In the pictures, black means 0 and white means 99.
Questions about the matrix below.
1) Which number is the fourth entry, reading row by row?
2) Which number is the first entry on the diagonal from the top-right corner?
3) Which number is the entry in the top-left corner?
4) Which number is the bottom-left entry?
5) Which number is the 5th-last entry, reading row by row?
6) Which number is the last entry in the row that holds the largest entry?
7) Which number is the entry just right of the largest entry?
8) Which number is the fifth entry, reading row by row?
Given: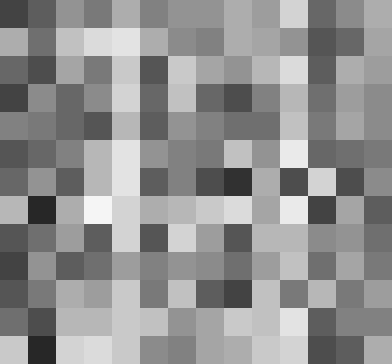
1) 47
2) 67
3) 26
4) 78
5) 78
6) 36
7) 82
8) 67

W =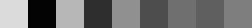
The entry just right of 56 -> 30
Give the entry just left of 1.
85
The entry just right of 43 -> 37

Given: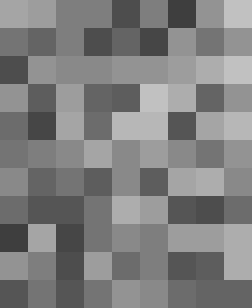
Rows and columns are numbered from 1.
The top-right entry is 75
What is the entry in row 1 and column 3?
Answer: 49
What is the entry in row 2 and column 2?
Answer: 39
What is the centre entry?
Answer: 53
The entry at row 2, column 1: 45
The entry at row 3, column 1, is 30
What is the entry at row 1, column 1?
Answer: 64
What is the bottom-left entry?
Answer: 33
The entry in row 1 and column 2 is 61
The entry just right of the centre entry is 61
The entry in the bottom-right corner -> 39

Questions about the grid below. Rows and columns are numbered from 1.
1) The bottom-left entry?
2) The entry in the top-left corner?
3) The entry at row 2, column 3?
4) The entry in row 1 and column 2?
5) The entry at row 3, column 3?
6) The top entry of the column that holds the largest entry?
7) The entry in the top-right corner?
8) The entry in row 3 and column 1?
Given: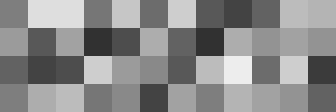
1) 49
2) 49
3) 63
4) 86
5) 30
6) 26
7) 70
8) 38
